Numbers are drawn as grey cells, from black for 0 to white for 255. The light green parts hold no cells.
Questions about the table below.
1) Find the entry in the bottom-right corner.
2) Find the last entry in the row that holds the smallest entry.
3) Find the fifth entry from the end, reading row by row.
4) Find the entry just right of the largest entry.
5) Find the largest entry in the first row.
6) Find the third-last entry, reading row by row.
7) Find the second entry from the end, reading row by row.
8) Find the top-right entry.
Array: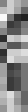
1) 132
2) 34
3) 101
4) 117
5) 206
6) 206
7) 175
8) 148

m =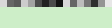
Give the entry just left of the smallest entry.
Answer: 75
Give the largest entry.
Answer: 231

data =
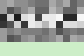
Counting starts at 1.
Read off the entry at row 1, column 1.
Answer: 155
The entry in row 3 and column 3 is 27
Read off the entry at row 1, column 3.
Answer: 142
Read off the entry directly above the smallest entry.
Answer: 112
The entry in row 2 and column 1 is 155
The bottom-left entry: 155
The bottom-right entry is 155
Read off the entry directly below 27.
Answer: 209
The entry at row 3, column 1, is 41
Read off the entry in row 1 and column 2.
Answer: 168
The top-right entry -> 126

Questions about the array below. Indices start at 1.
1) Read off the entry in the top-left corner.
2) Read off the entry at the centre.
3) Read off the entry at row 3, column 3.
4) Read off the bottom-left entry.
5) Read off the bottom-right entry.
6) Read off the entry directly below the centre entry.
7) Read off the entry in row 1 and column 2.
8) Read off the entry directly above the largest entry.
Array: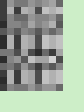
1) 60
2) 164
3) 105
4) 60
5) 105
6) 76
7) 149
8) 60

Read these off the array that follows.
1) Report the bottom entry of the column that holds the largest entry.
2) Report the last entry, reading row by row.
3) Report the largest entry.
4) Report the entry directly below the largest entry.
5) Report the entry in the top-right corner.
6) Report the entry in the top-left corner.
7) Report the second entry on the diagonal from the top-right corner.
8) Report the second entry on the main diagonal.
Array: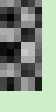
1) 157
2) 27
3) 200
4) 172
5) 129
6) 143
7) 113
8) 43

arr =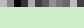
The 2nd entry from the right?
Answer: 188
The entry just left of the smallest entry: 133
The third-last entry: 105
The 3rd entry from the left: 7

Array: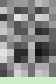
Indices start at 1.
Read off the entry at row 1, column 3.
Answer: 154
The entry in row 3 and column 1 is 57
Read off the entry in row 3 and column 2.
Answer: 113
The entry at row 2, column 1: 199
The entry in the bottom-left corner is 70
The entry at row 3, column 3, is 226
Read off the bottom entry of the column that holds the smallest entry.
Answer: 199
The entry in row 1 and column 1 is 113
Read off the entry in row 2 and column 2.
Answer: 154
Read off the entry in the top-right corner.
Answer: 142
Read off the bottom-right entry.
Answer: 113
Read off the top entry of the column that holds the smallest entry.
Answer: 186
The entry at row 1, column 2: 142
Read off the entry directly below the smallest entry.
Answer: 57
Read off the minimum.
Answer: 18
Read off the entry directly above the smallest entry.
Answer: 43
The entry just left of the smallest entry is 170

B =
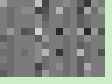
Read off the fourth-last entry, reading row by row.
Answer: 94
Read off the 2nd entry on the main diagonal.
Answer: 110
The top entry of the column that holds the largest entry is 195
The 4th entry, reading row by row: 123
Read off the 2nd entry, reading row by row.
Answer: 123
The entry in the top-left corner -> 167
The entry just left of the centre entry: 152
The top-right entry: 123
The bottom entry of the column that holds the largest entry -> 94
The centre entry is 123
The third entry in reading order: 123
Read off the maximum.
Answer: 211
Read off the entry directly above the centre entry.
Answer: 123
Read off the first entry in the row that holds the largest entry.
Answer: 123
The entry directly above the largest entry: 138
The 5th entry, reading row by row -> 123
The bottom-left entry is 94
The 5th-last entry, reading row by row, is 123
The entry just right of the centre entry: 123
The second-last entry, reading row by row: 123

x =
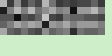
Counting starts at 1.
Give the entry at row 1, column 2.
58
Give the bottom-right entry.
114
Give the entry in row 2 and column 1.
30
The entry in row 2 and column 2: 127
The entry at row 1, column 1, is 182
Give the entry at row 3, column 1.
84
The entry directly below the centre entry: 154
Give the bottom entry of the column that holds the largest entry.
141
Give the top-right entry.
58
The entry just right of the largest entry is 70
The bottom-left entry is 167
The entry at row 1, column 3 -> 141
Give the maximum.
196

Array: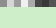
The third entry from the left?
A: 156
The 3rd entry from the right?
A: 71
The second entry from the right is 57
